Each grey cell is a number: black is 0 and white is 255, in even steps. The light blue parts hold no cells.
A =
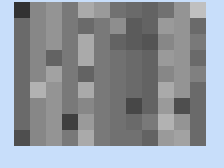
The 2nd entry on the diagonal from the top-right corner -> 148
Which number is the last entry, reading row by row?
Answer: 106
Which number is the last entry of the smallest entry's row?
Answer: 192
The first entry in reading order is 50
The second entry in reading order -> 135
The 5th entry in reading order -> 170
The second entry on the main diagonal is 135
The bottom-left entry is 78
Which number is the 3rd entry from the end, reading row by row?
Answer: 154
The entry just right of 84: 135
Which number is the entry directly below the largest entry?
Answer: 106
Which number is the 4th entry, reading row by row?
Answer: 121
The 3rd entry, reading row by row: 148
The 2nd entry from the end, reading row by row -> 162
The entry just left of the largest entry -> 148

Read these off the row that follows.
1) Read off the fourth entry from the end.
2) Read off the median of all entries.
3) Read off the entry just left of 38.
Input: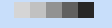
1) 193
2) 146
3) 96

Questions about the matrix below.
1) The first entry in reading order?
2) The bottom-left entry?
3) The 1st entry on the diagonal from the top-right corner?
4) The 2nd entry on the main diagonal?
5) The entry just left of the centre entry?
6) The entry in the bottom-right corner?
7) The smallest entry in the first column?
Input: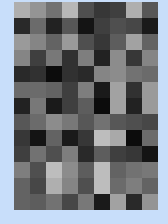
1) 175
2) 99
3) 87
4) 107
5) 63
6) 148
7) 34

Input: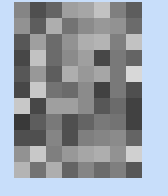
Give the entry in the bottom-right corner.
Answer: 87
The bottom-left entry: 180
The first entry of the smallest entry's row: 57
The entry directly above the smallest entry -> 200
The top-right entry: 93
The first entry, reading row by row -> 133
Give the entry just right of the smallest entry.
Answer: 93
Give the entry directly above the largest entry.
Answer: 100
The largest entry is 216
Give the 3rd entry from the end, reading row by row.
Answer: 107
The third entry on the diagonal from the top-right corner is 180
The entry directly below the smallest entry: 79
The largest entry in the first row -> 194
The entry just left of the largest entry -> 121
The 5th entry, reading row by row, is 166
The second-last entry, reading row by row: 127
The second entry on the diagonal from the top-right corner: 146
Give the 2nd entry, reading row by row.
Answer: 79

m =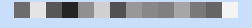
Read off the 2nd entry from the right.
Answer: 101
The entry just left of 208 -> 144
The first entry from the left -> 108
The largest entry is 244

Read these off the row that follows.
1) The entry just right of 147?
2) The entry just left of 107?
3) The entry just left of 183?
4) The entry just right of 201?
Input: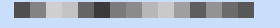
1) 107
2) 147
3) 139
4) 159
